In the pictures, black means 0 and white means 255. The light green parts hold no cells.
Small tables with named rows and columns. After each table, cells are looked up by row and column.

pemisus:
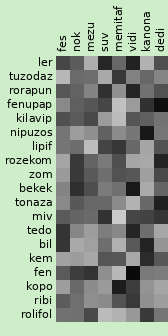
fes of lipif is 117
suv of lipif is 68
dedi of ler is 79
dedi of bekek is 100
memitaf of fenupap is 192
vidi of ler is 34
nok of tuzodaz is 107
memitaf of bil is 176
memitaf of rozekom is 79
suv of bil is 110
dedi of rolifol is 117
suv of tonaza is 104
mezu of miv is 106
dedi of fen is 124

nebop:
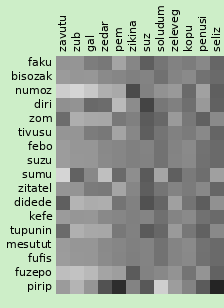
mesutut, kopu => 138
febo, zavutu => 156
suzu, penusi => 113
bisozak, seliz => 106
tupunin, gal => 168
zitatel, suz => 94
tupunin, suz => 90
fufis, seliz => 106
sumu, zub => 98
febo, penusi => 114
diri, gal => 105
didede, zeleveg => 160
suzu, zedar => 138
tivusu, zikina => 135
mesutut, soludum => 114
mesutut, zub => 150
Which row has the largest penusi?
numoz

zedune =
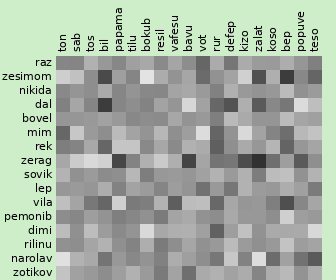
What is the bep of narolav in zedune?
161
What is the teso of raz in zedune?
128
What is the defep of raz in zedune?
118
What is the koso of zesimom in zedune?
175
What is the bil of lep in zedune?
173
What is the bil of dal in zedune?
60
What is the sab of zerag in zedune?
203
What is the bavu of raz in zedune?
141
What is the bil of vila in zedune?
102
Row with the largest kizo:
mim

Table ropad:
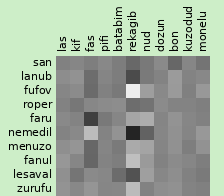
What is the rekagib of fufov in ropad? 237
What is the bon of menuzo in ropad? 145
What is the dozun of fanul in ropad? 130
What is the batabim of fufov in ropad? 121
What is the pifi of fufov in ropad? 129
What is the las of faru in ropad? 137
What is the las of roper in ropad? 130
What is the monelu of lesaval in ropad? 122
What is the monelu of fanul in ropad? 126
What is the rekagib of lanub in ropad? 75
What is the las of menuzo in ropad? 143
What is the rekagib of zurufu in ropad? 187
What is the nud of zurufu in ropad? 130
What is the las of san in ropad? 129
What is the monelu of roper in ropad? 127
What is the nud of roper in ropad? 115
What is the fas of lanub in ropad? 109
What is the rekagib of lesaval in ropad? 82
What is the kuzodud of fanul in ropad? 134
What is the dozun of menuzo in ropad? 133
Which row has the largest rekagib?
fufov

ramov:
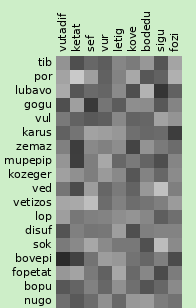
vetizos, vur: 108
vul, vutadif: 121
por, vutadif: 163
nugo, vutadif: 110
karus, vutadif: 97
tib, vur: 93
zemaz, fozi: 108
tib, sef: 103
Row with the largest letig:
fopetat

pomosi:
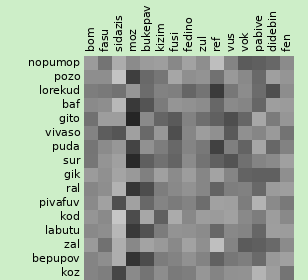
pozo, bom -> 142
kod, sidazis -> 198
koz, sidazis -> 70
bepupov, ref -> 97
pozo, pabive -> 105
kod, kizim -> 96
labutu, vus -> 136
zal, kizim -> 153
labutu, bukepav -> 82
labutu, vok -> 132
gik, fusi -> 139

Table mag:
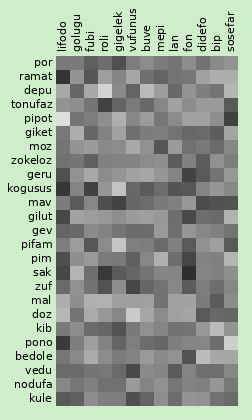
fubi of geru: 169
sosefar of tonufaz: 89
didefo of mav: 76
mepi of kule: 142
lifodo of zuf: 106
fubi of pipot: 125
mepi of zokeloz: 143
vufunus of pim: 96
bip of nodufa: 150
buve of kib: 144
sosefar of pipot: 65
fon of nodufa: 130
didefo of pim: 131
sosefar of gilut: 178

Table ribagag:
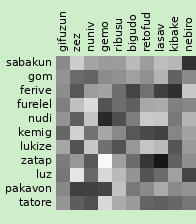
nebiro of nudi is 180
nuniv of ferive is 156
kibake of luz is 161
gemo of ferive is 162
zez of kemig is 209
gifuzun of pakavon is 136
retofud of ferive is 113
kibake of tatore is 103
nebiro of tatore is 118
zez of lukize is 82
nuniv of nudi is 196
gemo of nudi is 41
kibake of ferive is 48
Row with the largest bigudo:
sabakun

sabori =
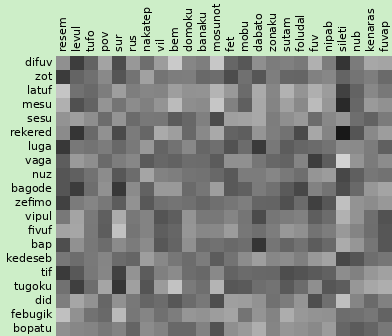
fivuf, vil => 94
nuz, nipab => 156
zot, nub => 116
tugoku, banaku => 111
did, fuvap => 129
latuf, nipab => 156
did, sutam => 124
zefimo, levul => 123
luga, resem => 56
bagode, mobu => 96
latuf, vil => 132
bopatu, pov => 120
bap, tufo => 120
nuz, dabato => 124
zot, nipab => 135
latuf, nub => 99
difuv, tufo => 99
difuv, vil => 156
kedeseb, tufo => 121
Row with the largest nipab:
kedeseb

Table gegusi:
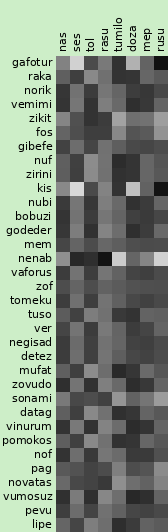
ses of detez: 110
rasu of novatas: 57
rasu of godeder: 132
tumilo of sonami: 149
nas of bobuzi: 52
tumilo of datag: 48
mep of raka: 102
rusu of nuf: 85
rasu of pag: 76
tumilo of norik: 101

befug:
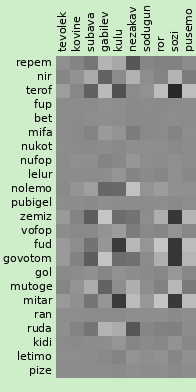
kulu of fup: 141
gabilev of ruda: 179
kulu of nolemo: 105
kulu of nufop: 136
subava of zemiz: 93
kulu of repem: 168
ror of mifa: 139
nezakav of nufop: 150
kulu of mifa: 148
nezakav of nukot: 142
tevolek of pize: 140
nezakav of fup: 138
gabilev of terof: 186
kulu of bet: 141
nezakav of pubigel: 140
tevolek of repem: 143
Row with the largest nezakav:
nolemo

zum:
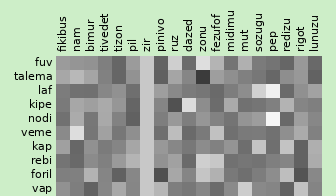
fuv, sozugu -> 123
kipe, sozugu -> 117
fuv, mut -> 176
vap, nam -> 126
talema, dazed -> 134
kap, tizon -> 133
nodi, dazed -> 126
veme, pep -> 113
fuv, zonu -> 222
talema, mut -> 128
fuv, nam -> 149
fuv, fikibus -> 155
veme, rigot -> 171
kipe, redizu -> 179
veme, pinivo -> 111
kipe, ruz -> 81
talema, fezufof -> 158
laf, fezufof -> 106
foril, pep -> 141
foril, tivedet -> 133

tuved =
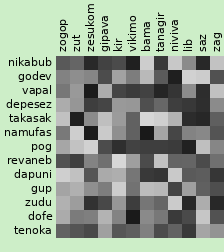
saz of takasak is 39
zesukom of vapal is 27
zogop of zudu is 177
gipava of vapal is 173
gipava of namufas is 202
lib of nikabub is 139
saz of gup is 96
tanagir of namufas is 165
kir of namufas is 143
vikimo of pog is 66
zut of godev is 142
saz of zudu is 173
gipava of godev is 76
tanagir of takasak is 207
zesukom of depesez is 62
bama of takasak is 214
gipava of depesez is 69
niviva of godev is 31
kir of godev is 162
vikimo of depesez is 151

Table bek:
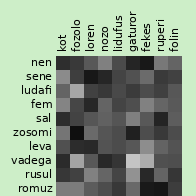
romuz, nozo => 77
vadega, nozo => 40
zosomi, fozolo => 15
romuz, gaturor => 105
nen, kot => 46
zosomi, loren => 106
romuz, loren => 92
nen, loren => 88
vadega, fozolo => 163
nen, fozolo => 57
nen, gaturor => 37
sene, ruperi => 58
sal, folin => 93
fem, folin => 89
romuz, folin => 61
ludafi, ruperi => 64
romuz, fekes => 25

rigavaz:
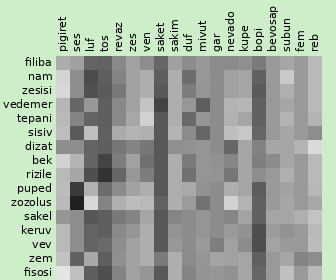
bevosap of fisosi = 153
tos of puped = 108
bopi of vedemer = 97
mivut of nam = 151
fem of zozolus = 153
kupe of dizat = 165
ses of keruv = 142
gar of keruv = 140
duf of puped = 169
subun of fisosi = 192
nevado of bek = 133
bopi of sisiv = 102
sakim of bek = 174

